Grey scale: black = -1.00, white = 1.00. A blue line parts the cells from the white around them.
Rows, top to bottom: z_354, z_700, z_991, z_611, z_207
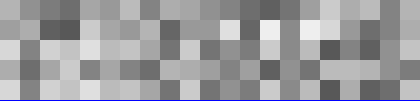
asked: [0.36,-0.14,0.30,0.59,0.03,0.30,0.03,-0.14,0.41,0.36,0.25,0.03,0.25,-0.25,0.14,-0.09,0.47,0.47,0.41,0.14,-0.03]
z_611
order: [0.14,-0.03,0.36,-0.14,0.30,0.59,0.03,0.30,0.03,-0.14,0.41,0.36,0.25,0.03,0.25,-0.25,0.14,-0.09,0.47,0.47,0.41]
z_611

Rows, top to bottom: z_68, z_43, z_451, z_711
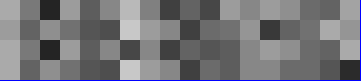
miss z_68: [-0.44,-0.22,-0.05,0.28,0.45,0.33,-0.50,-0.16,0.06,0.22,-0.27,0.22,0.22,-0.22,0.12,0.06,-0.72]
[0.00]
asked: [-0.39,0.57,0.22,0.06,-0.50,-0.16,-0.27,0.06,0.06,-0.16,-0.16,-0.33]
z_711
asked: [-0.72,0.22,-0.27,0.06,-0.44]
z_451
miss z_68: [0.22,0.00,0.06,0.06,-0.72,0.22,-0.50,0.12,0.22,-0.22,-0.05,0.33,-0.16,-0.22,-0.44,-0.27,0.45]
[0.28]
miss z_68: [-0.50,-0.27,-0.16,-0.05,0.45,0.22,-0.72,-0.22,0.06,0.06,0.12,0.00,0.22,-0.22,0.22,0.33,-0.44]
[0.28]

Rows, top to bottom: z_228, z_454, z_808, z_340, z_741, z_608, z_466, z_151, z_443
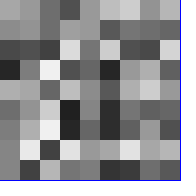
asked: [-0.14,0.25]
z_454
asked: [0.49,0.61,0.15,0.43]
z_228
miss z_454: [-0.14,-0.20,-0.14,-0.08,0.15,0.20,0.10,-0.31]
[0.25]
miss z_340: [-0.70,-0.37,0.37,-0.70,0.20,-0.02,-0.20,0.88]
[-0.25]
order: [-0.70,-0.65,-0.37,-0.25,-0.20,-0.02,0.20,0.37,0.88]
z_466
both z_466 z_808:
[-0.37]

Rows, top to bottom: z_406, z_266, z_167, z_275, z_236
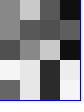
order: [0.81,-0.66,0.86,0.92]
z_275
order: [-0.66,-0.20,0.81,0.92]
z_236
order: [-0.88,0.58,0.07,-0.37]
z_167
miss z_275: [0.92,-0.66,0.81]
[0.86]
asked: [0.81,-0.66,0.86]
z_275
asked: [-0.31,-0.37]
z_266
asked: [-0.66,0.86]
z_275

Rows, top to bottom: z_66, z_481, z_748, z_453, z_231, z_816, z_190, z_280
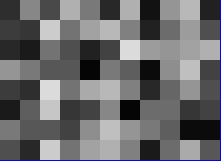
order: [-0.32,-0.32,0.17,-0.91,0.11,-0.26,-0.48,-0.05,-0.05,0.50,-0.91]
z_190
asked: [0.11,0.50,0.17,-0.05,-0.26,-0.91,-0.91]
z_190
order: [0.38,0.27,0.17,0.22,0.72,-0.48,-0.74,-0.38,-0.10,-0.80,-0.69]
z_748
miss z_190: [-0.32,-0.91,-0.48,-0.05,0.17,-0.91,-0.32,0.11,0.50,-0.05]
[-0.26]
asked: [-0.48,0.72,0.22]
z_748
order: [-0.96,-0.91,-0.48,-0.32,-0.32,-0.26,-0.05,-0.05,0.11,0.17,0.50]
z_453
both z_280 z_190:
[-0.32]

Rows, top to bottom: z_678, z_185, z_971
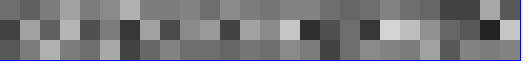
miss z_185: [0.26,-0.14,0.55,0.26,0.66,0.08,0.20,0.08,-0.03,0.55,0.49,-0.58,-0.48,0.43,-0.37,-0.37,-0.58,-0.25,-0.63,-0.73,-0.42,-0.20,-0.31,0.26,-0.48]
[0.14]
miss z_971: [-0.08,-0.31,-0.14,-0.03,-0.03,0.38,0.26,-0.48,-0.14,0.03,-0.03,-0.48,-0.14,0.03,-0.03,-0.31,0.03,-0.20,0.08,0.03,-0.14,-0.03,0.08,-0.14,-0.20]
[0.32]
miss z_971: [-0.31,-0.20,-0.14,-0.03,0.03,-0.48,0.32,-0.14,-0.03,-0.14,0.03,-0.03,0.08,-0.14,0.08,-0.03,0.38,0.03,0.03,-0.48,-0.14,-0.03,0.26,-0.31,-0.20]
[-0.08]
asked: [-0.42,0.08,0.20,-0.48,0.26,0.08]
z_185
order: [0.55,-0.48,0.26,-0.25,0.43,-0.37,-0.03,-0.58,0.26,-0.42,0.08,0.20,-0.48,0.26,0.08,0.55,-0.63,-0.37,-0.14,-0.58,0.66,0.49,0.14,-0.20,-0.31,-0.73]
z_185
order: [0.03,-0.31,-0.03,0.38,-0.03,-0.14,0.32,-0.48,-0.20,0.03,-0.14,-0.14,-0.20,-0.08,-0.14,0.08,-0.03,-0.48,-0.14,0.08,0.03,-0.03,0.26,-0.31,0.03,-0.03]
z_971

